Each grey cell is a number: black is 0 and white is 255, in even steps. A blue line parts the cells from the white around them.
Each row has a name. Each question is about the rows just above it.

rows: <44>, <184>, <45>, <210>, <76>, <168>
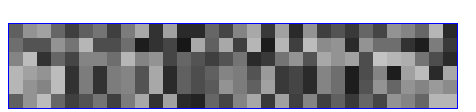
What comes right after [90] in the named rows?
[147]
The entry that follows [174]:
[116]
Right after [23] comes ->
[168]
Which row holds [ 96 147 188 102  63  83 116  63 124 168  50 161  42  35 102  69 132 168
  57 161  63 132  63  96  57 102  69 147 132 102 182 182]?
<168>
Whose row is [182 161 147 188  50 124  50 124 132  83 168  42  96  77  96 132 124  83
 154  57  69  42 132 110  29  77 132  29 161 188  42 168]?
<210>
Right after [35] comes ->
[102]

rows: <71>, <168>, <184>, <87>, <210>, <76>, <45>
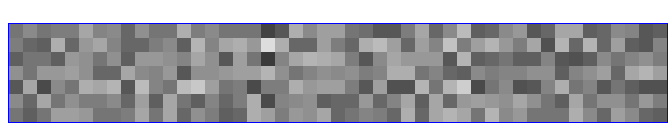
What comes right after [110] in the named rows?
[87]
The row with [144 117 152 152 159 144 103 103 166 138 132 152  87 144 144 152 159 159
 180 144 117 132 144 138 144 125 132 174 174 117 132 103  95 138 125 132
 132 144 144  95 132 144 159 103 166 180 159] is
<87>

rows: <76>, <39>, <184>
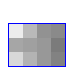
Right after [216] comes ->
[179]
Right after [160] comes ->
[152]
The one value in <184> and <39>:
[152]
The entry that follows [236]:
[185]
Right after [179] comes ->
[152]

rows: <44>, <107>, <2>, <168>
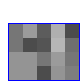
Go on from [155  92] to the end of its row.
[175  76]
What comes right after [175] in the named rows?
[76]
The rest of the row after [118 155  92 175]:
[76]
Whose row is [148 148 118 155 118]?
<2>
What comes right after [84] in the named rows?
[182]
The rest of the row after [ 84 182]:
[111]
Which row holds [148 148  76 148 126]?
<168>

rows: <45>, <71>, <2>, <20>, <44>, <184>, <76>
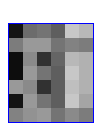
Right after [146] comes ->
[153]
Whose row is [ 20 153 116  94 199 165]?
<184>
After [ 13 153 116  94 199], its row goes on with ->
[177]
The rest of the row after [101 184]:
[177]

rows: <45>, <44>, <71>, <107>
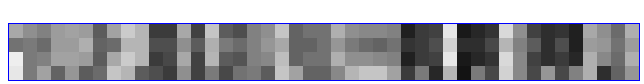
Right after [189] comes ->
[99]
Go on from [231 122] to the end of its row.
[162  99 150  92 107 197 181  92  78  59 143  65 122  72 114 122  92 197
 162  99  99 136 181 197 197 162  59 122  39 181  19 122  72 210 136  72
 150  72 129 175  46  99 150]
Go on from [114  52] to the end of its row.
[ 59  78 210  46  46  72 181 129  92  46  78  32 156 150 114 156]
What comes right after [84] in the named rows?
[129]
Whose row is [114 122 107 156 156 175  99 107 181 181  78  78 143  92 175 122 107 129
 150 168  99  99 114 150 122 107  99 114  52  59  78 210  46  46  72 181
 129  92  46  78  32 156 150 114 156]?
<44>

